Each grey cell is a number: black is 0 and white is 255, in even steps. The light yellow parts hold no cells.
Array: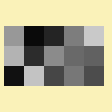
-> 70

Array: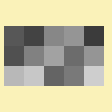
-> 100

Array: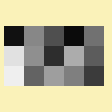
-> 158

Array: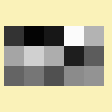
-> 80

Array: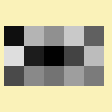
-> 115

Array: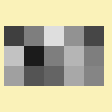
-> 100

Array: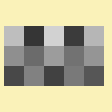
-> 65
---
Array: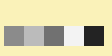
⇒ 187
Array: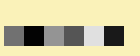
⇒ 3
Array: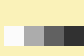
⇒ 172
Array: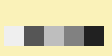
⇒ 86
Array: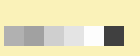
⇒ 161
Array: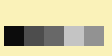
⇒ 77
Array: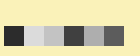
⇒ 219
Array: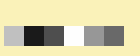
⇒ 26
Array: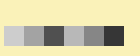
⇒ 163
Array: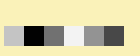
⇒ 2
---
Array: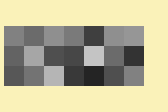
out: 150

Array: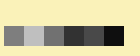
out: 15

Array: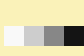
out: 20

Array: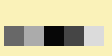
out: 219

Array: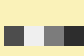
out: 45

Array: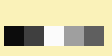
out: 95

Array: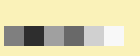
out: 248
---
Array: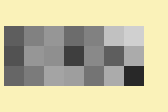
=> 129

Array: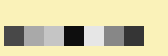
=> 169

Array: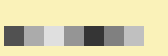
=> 171

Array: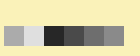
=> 223

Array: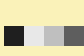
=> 232

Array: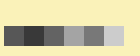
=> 57
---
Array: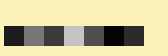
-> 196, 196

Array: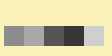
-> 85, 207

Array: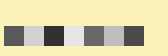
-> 229, 229

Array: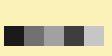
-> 161, 198

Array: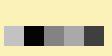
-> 131, 194

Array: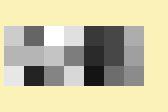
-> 125, 255

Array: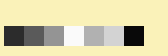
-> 250, 250
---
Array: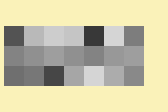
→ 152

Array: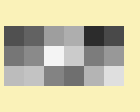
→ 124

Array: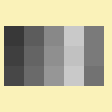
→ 193

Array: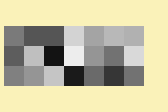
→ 114

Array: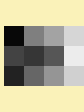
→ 86

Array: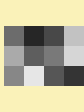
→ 121
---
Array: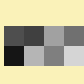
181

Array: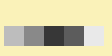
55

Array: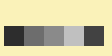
138

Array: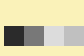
120

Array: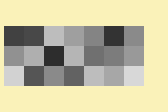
189

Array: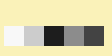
29

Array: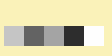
164
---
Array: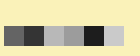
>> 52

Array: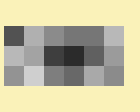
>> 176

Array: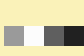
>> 252

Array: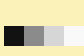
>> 139

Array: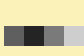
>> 36

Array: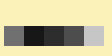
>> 23

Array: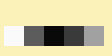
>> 92

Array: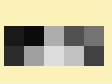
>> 11

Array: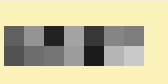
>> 148
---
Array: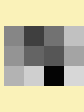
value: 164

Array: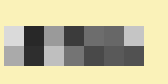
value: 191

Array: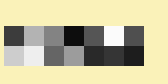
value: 101

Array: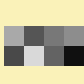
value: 141

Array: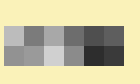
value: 154

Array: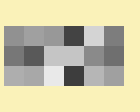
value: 168

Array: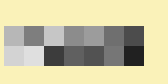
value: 60

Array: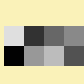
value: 137

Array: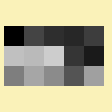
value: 126
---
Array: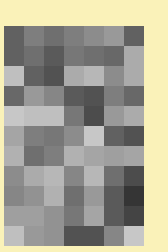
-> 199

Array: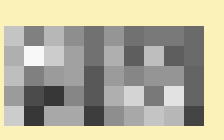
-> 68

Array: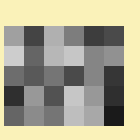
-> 26

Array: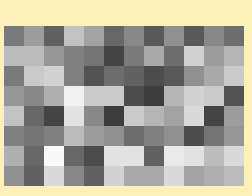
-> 188

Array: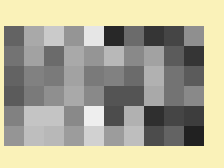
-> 33
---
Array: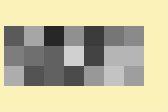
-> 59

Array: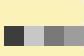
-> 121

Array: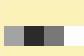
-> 120

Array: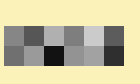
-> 47

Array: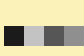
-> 86

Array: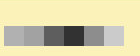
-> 94

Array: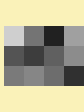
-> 48
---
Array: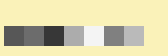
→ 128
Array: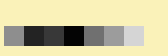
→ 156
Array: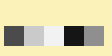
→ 21
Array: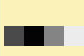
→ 132
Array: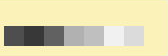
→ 241
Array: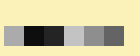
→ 142
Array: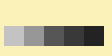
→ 57
